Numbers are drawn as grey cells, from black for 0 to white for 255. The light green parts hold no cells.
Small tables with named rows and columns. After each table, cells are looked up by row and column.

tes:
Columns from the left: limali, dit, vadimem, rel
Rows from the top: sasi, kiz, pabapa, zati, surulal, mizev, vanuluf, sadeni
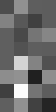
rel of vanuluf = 93
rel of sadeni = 36
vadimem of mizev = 32
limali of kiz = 130
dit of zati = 82
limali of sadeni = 95
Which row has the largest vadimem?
surulal

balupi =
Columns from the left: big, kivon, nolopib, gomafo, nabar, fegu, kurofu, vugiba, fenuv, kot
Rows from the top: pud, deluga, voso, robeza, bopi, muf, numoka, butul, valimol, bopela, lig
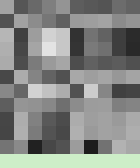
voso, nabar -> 199
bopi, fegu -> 77
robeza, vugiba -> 112
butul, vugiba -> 157
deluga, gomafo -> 118
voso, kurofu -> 115
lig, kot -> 167
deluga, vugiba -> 163
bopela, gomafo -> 83
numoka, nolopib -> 210
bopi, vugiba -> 87
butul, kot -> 132
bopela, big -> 69
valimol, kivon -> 173
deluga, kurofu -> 158
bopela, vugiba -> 162
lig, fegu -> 156
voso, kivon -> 64
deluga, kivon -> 162
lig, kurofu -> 28

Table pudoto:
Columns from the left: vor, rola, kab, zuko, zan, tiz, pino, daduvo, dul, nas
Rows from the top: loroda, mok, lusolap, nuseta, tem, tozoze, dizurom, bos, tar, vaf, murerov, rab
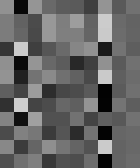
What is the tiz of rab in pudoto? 77
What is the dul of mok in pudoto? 106
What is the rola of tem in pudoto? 9
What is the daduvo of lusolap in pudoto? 202
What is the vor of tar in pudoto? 131
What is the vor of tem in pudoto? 144
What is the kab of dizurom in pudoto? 156
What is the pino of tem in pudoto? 63

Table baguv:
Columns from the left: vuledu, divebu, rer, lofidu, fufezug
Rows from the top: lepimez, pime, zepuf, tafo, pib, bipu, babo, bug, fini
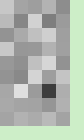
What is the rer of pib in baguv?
192
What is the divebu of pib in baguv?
144
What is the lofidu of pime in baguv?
126
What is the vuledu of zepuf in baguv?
147
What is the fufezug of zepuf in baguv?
159
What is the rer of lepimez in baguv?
158
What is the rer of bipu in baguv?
212
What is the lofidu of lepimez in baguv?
179
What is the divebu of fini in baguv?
178
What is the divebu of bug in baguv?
164
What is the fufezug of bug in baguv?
177
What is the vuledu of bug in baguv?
169
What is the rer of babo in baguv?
155
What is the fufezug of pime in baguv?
155
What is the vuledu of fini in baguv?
164
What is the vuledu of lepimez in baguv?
199
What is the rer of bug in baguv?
163
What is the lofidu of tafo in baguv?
178
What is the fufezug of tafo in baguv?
160
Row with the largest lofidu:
pib

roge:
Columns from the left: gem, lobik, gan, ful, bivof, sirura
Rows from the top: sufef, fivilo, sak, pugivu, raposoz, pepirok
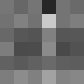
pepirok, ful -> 162
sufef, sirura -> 106
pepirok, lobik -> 140
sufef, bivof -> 116
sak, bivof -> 86
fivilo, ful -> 202
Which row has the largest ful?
fivilo

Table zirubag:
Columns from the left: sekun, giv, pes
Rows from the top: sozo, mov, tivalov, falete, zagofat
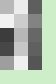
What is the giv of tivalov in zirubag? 183
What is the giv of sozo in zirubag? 236
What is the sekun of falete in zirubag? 71
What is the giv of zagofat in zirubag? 240
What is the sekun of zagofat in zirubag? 158
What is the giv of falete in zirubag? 199
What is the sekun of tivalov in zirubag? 60
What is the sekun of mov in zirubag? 242

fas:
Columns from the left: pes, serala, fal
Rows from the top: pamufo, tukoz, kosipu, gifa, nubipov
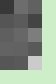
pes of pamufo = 56
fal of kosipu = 125
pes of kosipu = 95
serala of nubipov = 89
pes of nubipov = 86
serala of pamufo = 109

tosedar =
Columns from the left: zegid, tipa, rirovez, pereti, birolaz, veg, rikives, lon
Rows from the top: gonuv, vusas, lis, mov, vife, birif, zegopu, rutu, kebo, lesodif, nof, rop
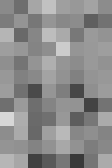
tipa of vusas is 148
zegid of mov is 158
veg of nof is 146
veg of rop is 57
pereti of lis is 189
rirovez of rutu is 110
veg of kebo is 93
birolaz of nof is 168
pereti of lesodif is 160
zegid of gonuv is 138
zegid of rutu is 111
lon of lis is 147
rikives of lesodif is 143
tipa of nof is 145
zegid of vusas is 124
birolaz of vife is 149
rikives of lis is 154

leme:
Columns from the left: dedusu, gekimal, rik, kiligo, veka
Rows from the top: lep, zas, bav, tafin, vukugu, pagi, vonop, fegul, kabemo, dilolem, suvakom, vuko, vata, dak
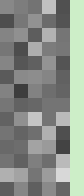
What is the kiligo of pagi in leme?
133
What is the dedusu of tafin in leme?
118
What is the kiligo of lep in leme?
192
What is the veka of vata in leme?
216
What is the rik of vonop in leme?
130
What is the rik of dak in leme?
95
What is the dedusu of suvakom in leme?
105
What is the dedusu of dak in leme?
93
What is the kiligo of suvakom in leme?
154
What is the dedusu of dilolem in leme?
116
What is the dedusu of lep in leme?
136
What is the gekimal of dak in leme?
134
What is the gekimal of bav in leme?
144
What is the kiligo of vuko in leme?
110
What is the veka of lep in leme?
80
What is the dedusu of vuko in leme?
115
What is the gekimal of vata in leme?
163

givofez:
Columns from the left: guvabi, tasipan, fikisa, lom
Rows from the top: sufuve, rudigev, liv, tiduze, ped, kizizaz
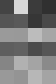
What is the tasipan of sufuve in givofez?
216
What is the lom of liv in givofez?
166
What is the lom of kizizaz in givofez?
164
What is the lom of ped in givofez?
138
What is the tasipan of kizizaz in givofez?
148
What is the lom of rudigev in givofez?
73
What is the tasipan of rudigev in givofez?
89
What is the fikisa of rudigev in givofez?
54

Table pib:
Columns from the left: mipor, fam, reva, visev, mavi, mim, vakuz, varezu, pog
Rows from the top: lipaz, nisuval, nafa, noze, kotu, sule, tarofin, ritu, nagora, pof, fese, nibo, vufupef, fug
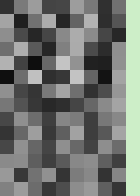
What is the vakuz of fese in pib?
67
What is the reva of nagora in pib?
109
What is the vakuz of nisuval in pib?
179
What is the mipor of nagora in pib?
71
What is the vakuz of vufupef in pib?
136
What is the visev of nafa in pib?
70
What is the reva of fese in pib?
102
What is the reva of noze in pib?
90
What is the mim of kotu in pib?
146
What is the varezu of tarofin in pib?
77
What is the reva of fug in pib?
108
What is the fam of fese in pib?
145
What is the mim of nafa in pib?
172
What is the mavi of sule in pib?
55
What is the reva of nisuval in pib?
113
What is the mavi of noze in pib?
128
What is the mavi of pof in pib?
95
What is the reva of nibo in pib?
94
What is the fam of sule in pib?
109
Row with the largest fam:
noze

